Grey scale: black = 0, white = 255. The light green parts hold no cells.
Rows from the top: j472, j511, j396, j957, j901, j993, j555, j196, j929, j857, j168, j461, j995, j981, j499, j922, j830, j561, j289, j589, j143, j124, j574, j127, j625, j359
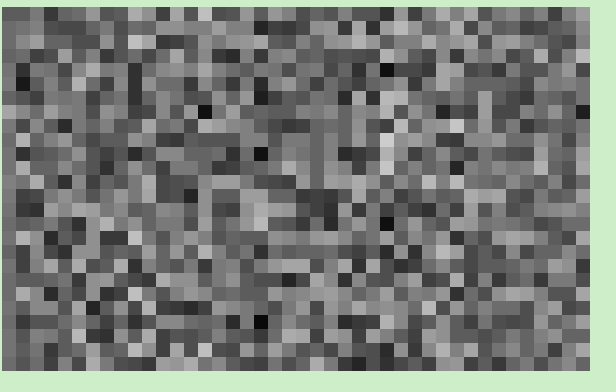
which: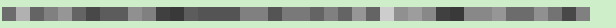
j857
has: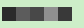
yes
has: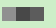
no
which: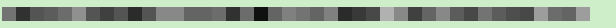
j168
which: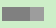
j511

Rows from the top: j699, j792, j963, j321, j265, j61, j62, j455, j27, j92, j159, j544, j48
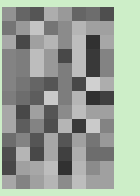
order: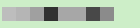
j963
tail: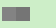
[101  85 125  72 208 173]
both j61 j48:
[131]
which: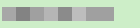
j48
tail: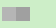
[160]

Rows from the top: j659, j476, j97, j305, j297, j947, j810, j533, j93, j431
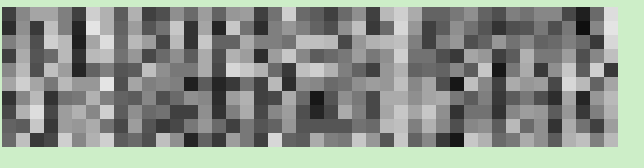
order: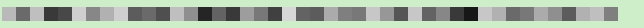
j431
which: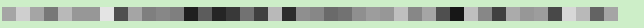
j947

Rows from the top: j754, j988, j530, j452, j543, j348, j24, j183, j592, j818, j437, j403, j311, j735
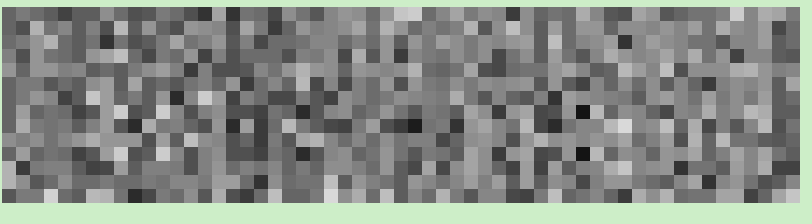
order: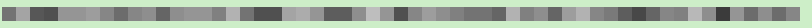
j988
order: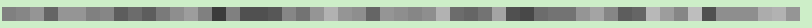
j543
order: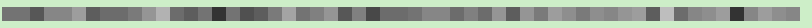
j530
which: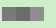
j735

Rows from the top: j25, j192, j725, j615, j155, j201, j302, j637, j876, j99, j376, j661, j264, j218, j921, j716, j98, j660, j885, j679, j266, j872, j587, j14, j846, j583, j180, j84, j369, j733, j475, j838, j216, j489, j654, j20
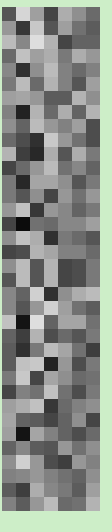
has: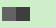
yes
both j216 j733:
[143]
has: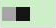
no
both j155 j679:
[187]
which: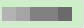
j660
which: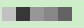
j921
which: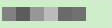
j20

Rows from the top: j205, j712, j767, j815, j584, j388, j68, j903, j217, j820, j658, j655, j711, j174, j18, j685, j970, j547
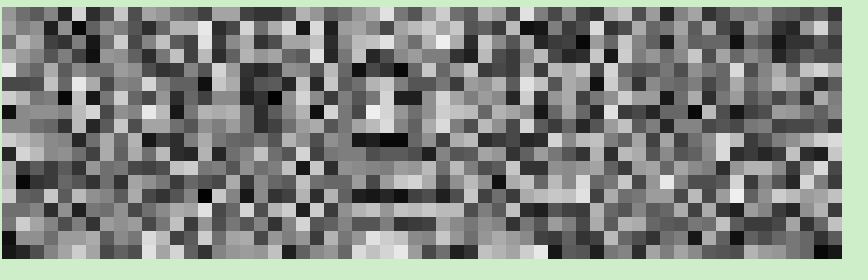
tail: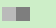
[ 78  91 199  51  51 144 138 150 164  97  59 156 164 103 164 138 126  45
 150 179 179 138  59 150 218  72]
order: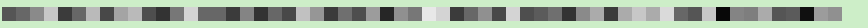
j584
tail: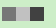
[186  45  97 179 150 164 103  91 225  38 119 193  38  78 138 156 126 126
  51  31 186  78  59 138 186  72  38  45 199  23 205 126 150 111 138 199
  78 164 103 138 119  38  65  97  78  78]

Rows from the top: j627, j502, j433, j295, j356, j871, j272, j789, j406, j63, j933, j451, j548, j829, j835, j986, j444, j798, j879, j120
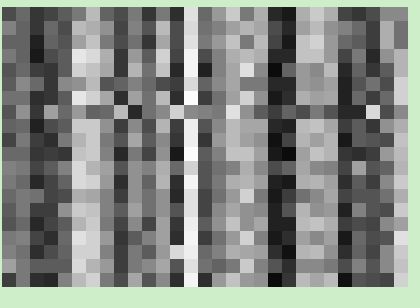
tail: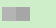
[ 76  40 160 186 145 129 105  61 174 113]
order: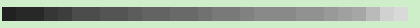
j871
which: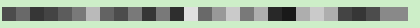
j627
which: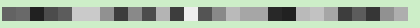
j406

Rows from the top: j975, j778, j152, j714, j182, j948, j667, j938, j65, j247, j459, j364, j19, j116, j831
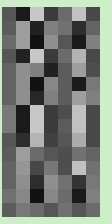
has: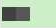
yes
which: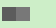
j831
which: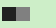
j778

